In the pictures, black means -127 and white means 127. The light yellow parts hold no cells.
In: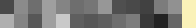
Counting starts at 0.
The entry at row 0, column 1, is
11
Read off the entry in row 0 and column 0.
-54
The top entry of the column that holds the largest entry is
4
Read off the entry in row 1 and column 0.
47
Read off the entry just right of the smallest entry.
-25
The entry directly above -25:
17
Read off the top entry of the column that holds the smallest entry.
-3
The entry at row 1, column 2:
-40

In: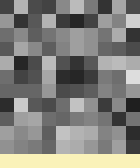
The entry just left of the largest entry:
-17
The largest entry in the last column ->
93
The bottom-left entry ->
17
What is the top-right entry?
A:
-52
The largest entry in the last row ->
51
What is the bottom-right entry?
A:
-68
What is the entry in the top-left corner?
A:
-60
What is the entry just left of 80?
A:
3
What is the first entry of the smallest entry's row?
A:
-83
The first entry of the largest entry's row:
-17
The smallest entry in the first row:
-76
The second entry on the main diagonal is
-76
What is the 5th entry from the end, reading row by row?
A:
44
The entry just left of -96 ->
9
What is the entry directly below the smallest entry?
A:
-11
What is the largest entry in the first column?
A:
44
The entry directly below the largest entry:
23
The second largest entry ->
80
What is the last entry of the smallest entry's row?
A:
-96

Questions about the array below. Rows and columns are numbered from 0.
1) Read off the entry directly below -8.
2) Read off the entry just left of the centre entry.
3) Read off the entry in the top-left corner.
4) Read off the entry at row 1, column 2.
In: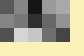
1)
85
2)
-8
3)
-38
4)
-80
